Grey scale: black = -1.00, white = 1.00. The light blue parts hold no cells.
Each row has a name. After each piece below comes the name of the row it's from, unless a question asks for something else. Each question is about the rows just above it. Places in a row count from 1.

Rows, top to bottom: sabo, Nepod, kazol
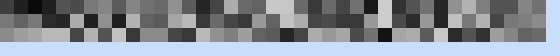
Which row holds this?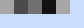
kazol
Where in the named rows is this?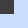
sabo, 1

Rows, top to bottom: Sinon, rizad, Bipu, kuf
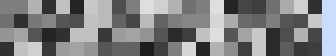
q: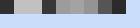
Bipu
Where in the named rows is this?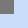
rizad, 3
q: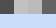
rizad
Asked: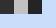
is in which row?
Sinon
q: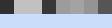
Bipu
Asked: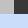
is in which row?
Bipu

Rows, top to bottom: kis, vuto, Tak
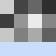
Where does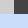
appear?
kis
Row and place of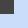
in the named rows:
kis, 2
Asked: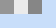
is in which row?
vuto

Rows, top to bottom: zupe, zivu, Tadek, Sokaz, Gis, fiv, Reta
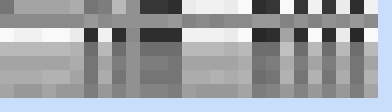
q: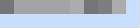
Gis
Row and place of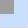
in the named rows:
Reta, 14

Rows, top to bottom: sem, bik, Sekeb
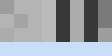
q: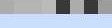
Sekeb
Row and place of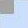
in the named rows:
bik, 2
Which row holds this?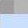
sem

